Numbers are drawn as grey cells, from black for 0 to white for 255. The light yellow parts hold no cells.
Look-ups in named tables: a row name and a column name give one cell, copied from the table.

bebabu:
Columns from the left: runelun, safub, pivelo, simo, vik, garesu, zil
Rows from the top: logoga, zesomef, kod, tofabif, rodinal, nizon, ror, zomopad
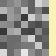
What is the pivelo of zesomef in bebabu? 127
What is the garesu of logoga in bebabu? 212
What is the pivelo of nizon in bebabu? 107
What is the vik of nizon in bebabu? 211
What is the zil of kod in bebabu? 195
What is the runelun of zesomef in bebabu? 181
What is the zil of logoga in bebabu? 184
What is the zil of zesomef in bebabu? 78

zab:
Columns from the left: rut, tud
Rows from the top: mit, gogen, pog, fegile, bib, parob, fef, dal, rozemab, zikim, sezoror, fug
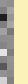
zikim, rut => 88
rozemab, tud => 147
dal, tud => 126
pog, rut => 30
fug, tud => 129
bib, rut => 161
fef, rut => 133
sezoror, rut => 145

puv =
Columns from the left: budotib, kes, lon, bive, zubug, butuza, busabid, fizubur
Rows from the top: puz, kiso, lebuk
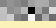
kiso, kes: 142
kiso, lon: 152
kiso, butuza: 163
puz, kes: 147
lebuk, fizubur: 108
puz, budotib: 134
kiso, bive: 184
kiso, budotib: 194
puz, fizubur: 136
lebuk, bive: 115

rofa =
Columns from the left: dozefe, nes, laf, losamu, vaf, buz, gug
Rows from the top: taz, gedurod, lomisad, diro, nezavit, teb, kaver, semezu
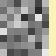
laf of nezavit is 125
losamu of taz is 158
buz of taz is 68
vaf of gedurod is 143
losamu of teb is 116
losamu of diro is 180
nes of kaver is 119
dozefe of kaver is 140
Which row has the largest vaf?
teb

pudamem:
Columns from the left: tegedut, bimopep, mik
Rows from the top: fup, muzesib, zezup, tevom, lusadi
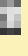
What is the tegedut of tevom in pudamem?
142
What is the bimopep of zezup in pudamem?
224
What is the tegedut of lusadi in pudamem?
52
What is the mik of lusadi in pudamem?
56
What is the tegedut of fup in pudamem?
126
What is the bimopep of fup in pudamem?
154
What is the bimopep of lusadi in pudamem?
66
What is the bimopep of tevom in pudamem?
213
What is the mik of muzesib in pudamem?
225
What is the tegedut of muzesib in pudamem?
203
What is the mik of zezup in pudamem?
196
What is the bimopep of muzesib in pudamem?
222
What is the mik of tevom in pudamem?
180
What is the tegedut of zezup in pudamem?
119
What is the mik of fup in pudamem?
102

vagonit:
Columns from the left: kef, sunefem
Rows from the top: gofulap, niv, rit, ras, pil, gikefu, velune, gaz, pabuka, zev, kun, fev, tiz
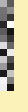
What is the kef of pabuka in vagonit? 202
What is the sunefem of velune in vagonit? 102
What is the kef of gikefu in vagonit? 117
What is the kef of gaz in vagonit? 26
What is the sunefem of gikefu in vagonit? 54
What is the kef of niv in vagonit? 114
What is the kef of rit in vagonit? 111
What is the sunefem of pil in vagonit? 22
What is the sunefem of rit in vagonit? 54
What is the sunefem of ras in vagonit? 248
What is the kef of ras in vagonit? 38
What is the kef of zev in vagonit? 153
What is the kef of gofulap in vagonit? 178
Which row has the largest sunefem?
ras

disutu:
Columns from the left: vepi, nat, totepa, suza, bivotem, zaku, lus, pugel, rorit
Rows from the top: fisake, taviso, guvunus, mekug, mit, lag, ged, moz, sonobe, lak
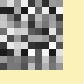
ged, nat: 233
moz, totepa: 196
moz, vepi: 26
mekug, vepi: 199
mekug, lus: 118
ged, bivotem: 51
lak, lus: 178
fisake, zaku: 149
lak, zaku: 97
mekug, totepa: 115
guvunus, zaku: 184
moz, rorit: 226
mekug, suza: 167
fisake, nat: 222
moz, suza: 24
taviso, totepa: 168
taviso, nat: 32
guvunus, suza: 225
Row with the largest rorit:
taviso

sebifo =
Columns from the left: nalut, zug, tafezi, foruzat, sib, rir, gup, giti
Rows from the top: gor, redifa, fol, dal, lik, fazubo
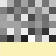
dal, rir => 154
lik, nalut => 140
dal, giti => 138
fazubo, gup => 231
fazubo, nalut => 92
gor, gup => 117
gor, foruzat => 162

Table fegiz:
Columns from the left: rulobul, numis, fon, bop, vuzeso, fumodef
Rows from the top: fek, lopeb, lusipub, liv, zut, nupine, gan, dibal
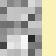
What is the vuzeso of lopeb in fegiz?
193
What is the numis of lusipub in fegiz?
195
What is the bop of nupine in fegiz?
245
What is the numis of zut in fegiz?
160
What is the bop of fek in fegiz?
122
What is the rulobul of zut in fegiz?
139
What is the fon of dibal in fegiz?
183
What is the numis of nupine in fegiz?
216
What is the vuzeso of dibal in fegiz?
99
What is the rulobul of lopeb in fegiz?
108
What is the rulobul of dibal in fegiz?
204
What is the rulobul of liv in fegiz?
114
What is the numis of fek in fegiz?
135
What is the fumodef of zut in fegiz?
176
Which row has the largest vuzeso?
fek

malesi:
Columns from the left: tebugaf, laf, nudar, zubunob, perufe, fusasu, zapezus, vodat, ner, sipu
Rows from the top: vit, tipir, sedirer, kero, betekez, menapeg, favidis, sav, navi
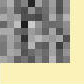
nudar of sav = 158
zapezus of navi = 103
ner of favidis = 62
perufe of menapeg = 163
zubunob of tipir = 77
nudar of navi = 99
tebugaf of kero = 102

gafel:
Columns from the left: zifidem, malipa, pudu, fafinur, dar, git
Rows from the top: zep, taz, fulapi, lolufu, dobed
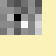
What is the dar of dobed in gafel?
134
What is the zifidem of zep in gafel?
150
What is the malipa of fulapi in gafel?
185
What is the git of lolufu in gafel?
214
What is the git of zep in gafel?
82
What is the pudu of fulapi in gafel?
2

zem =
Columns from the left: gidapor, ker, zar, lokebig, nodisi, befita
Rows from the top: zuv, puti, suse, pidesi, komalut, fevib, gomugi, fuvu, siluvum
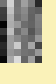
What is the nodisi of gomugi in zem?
166
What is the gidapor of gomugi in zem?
40
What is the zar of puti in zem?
120
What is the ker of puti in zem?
193
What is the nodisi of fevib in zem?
102
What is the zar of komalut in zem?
107
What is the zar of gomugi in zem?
202
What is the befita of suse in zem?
128

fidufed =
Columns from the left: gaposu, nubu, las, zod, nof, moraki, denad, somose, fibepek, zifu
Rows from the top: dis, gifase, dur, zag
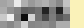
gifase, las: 131
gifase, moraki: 113
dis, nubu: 173
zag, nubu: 135
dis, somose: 157
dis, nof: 153
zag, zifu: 173
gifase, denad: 35
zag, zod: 207
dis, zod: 175

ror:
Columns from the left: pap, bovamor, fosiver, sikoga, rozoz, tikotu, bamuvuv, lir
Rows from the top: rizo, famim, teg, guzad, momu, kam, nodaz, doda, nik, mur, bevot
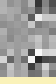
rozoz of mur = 61
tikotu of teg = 236
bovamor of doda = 191
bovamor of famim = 169
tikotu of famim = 85
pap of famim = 179
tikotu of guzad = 124
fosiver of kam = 158
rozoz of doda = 71
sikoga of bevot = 169
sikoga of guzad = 150
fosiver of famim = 165
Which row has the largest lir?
doda

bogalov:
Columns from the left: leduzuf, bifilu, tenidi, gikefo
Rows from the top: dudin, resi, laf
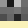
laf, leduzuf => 77
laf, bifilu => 103
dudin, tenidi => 192
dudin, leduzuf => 148
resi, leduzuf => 108
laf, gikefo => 90
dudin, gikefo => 108
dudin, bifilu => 25
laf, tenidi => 36
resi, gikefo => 99
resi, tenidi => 117
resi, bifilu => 109

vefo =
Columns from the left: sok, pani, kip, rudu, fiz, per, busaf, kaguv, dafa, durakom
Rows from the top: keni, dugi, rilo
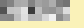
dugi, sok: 83
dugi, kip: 198
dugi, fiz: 59
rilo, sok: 136
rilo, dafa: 140
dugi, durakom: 220
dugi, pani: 195
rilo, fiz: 181
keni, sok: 117
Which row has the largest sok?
rilo

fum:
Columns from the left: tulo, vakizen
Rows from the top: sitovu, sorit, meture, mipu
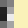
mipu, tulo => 108
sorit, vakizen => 164
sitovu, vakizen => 130
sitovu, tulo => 108
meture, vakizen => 235
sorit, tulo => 34
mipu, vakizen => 164
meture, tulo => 31

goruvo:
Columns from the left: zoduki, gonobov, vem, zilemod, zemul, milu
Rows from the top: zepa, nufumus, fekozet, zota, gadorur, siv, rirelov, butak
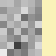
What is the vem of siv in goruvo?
132
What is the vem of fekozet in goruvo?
207
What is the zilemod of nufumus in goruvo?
216
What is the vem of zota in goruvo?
167
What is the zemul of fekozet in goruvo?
145
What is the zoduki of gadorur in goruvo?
203
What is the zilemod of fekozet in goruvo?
110
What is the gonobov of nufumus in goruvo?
174
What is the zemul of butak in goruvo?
177
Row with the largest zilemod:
nufumus

